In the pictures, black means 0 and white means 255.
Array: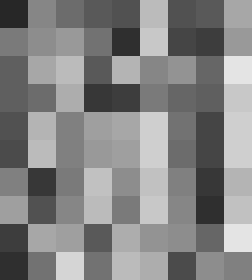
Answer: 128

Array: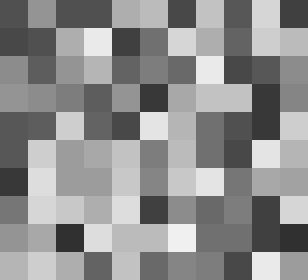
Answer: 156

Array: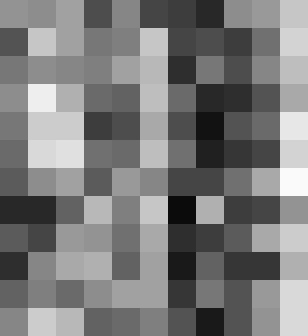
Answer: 217

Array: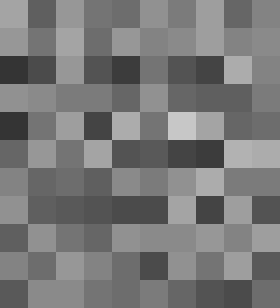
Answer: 109

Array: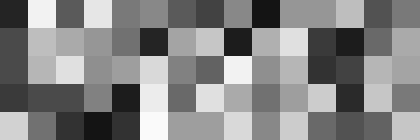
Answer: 198
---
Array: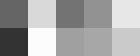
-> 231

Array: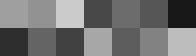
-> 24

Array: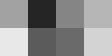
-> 182

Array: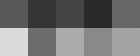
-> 102

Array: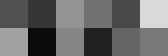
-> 217

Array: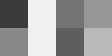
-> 151
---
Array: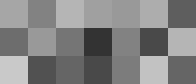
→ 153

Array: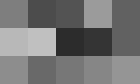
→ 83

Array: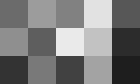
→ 129

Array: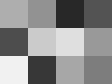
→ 146

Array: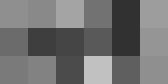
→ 114

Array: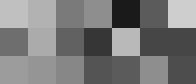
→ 26

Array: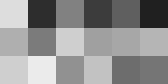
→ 60

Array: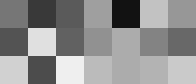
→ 18

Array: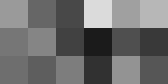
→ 219
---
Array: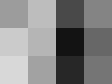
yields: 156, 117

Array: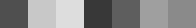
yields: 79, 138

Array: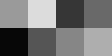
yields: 154, 174

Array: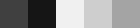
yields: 64, 164

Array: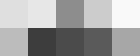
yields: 223, 167

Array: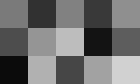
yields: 122, 209

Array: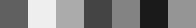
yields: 96, 149

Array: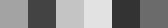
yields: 163, 107

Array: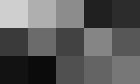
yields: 207, 119
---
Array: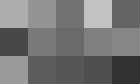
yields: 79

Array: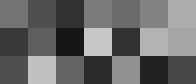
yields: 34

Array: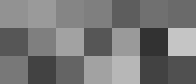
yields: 66

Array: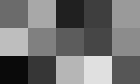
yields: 224

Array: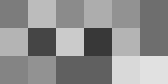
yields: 217

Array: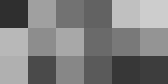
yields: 55

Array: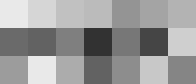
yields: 200

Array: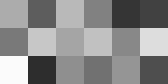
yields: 149
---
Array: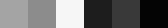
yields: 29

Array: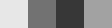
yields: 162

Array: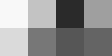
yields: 159

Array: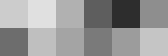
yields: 94

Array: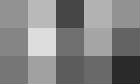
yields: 178

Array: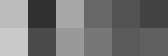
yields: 103

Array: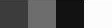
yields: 251

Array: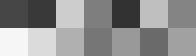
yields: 126
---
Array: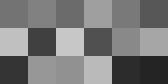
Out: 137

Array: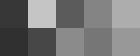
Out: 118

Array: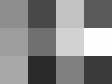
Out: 210

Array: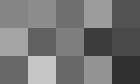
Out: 60

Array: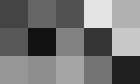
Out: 52

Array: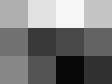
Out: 72

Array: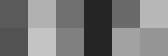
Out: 162
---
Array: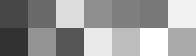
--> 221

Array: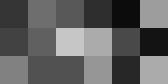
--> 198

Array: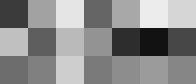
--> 186

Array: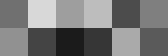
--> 158

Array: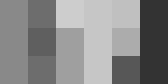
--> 159

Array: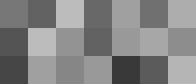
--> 147

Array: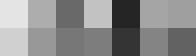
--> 105

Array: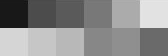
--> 90

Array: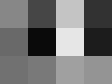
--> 230

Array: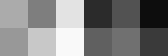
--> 227
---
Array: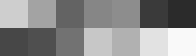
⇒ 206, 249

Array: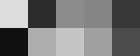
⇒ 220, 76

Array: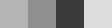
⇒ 181, 220

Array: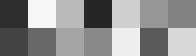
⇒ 46, 215

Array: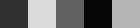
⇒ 48, 181

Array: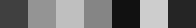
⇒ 64, 37
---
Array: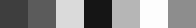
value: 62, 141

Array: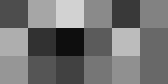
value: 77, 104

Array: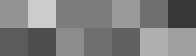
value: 147, 160

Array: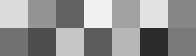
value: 220, 121

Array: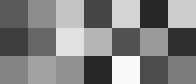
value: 89, 124

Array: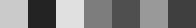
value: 202, 63

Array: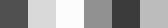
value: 80, 188

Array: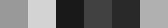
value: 153, 176

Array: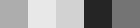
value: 173, 116
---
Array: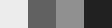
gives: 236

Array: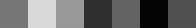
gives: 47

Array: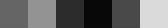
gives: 44

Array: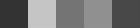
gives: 197

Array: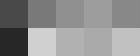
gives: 208

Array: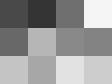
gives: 196

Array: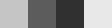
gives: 197

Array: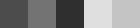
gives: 114
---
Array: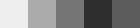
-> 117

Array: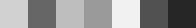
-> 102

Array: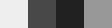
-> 152

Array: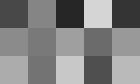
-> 72

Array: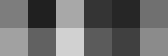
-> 52

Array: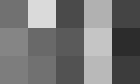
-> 68

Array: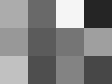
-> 78
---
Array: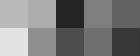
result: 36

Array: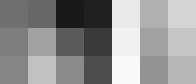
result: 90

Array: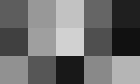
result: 209

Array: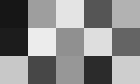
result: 144

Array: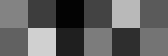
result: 3

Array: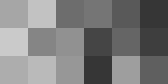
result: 145

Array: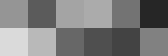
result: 164
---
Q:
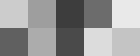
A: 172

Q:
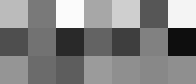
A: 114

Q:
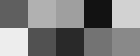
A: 81

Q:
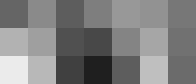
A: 159

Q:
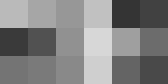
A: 81

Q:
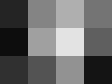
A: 160
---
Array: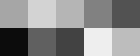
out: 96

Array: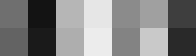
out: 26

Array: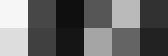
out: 64

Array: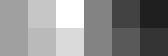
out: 186

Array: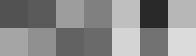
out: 144

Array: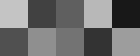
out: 143

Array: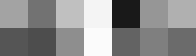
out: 77

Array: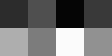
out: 124
